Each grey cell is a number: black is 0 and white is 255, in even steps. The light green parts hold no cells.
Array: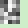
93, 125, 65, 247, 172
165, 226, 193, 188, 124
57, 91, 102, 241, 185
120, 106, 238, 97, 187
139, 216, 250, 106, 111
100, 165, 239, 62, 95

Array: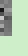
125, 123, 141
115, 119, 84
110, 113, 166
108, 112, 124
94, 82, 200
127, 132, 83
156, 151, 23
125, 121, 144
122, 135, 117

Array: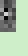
104, 103, 95, 99
129, 77, 119, 107
109, 97, 78, 107
64, 96, 7, 148
87, 143, 211, 74
64, 104, 4, 161
122, 76, 72, 132
109, 80, 58, 125

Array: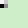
141, 8
201, 245

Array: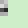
177, 172
42, 81
180, 219
201, 174

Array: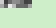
163, 103, 108, 105, 187, 234, 103, 167
71, 66, 113, 138, 142, 108, 61, 204
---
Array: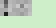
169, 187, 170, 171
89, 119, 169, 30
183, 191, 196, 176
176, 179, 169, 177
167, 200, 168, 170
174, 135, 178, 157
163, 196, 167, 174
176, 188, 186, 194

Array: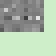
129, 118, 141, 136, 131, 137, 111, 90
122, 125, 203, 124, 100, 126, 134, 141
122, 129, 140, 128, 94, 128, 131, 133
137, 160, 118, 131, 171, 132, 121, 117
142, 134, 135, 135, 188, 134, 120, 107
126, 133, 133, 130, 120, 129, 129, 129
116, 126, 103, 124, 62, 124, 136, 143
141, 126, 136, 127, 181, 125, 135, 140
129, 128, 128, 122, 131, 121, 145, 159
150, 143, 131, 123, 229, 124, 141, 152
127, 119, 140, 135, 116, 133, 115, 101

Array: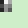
35, 73, 37
244, 149, 147
170, 129, 88

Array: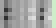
164, 163, 162, 158, 148, 158, 162
112, 112, 50, 112, 47, 112, 112
143, 143, 103, 151, 125, 151, 143
163, 164, 159, 162, 148, 162, 162
156, 156, 156, 156, 156, 156, 156
172, 172, 181, 172, 183, 172, 172
160, 160, 159, 160, 151, 160, 160
179, 179, 204, 179, 210, 179, 179
195, 195, 210, 195, 222, 195, 195
157, 155, 152, 151, 141, 151, 152
136, 136, 75, 133, 62, 133, 134
161, 164, 159, 185, 186, 185, 173
180, 181, 200, 189, 223, 189, 188

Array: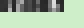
49, 51, 50
52, 50, 45
111, 135, 181
43, 39, 40
134, 166, 166
168, 101, 99
65, 64, 64
76, 73, 74
50, 50, 55
107, 74, 105
42, 43, 44
40, 44, 42
112, 117, 102
218, 213, 157
48, 124, 106
40, 43, 43

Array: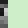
30, 111, 27, 21, 137, 109, 92
32, 92, 203, 189, 132, 127, 89
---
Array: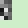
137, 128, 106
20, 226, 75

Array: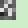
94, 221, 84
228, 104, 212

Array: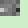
125, 128, 134
201, 146, 120

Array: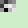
57, 218, 237
153, 7, 180

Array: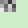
181, 103, 208
231, 128, 191

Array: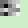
95, 8, 117
175, 217, 161

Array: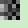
187, 114, 35
163, 117, 42

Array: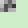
184, 78, 115
147, 85, 176
